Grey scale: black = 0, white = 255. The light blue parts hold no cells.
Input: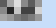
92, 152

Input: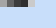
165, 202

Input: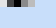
228, 188

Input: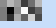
140, 74

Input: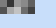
124, 66

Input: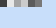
62, 120

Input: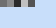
111, 83
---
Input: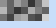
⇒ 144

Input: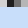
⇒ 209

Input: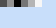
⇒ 79

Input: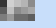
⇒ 53

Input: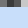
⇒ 116

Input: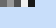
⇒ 106

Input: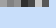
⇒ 161

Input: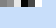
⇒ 129

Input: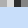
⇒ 175
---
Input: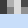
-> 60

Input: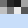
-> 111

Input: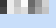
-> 53

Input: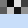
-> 118

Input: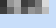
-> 47

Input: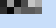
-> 32

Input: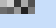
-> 184
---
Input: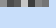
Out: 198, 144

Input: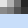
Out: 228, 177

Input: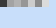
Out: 219, 204

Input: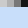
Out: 203, 177

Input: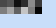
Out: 196, 165

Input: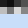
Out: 216, 190

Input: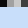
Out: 200, 161

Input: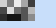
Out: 236, 222

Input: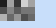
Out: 209, 178

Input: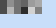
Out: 209, 182
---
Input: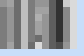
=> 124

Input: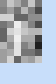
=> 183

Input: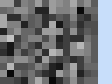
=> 91

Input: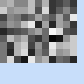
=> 119

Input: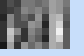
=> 51

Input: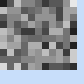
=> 72
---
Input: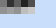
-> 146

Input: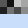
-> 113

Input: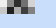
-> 172

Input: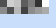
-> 140

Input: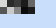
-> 131

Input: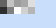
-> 253
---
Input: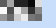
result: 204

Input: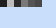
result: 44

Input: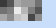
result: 195

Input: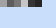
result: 119

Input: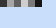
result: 95

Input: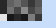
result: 40

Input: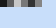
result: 199

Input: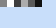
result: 62

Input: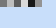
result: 92
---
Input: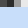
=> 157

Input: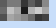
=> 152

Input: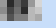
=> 125

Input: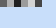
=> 32

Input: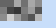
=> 156

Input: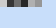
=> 109

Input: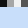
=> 240
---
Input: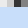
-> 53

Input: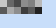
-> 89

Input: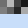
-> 38

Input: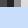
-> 142

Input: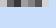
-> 85

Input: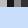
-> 135
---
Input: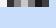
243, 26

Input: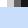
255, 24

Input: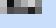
207, 17

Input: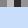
190, 47

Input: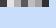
228, 49

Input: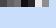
235, 15

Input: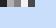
242, 35
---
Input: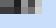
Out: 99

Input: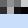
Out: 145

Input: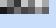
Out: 123

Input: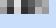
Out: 94

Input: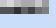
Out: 214

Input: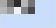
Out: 103

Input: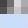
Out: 112

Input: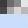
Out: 108
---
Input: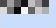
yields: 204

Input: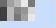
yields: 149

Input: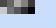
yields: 45

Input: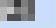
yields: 141

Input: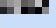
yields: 5

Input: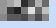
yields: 106

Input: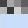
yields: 209
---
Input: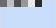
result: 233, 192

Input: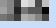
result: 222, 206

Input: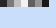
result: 242, 192

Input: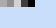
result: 209, 171

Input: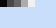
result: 241, 172

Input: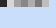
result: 215, 189
